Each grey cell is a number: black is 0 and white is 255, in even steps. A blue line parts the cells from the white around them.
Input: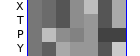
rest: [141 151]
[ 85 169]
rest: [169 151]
[151  85 202]

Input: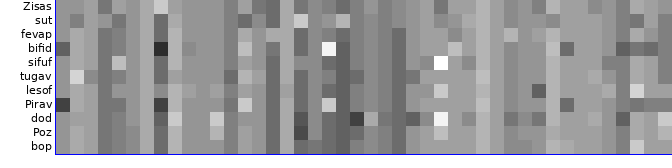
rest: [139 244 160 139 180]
[160 118 139 118 180 160 160 170 149  97 170 160 202]
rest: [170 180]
[160 139 149 149 139 160 160 160 149 128 118 160 128]
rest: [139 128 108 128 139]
[128 108 149 160 160 139 160 180 160 180 149 160 180 160 160 160 149 128
 170 149 128]
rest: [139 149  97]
[180 160 160 160 170 128 212 160 160]
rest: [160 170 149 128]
[170 160 128]
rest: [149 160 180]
[160 160 160 149 128 170 149 128]

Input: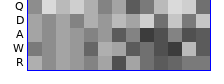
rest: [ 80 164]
[112  91 102 122 122]
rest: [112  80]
[ 60 186  91]
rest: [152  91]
[131  60  80 131  80  91]
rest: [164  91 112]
[ 80  60 186  91]
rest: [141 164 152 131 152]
[ 91 131  60  80 131  80  91]
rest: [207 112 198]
[122 198]
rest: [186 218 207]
[112]

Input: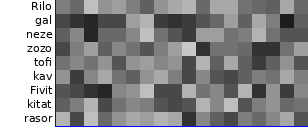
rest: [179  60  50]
[ 60  84 105 158  96 168 126  29  96]
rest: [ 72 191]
[105 147 168 158 179 168  50 135  96  72 126 105 135 168  84]
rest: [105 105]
[135 191 114  84  60 158 158 114 126 179 114  84  84]
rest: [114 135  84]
[179  50 147  60 135]
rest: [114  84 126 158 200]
[ 50 114 114 105  50  50 114 158]

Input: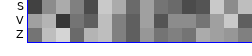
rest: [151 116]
[128 116 171 160 151 128]
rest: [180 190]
[128  95 151 116 128 116 171 160 151 128]
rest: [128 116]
[171 160 151 128]
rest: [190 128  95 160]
[ 84 140 140 116 160 201  95]

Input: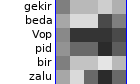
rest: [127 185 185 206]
[176]
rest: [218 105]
[ 43 105]
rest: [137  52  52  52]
[74]

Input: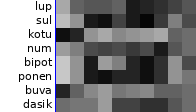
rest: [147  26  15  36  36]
[ 15  48 147 118]
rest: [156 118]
[127 136  98  98 109]

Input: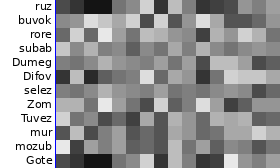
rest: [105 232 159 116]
[189 178 149 138  64 178 149 209 178 116]
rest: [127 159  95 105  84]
[189 116 159  95 138 127  84 116]

